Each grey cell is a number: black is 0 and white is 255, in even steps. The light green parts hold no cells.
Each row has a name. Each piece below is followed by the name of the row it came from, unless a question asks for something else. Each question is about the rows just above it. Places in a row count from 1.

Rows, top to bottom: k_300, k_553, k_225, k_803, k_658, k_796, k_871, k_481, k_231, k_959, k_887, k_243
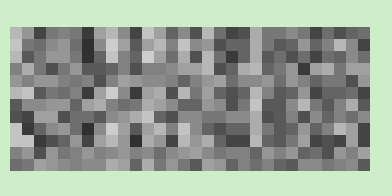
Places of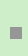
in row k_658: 1 3 4 11 17 22 24 30
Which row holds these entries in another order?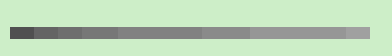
k_658
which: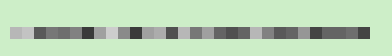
k_796
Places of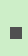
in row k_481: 1 5 14 22 25

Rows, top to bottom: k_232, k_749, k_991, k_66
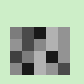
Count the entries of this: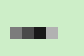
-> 4
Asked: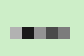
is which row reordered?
k_232
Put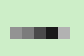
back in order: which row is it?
k_232

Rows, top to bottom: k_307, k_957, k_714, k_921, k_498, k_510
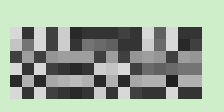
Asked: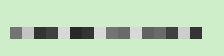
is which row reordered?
k_921
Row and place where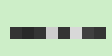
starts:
k_510, 5

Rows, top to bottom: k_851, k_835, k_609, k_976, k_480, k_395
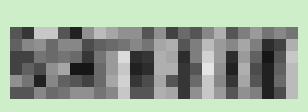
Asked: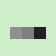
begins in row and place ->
k_395, 20
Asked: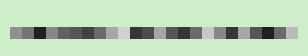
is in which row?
k_480
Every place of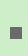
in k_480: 8 16 23
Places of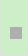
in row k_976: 13 14 20
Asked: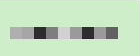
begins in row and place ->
k_609, 13
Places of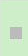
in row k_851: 8
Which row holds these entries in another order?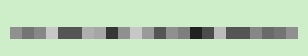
k_395

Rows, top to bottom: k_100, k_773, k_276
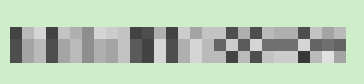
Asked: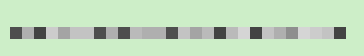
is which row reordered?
k_100
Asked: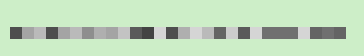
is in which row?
k_773
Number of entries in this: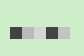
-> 5
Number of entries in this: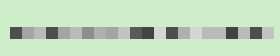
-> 22
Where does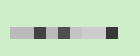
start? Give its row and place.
k_276, 17

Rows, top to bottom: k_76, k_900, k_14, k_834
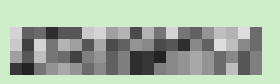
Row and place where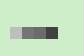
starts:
k_14, 3
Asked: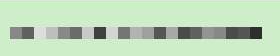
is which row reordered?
k_900
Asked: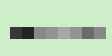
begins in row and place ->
k_14, 12
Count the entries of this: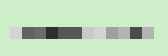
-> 12
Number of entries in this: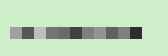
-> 11
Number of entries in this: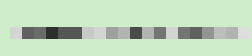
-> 20

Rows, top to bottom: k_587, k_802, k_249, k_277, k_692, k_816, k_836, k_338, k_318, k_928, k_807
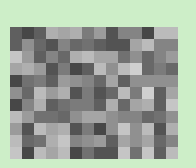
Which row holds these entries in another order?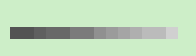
k_816
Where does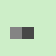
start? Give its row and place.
k_587, 11
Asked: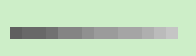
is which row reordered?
k_249

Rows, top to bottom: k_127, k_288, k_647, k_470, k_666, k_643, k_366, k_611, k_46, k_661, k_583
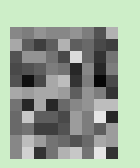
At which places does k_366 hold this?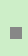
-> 6
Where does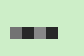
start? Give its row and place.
k_470, 5
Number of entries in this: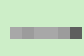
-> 6

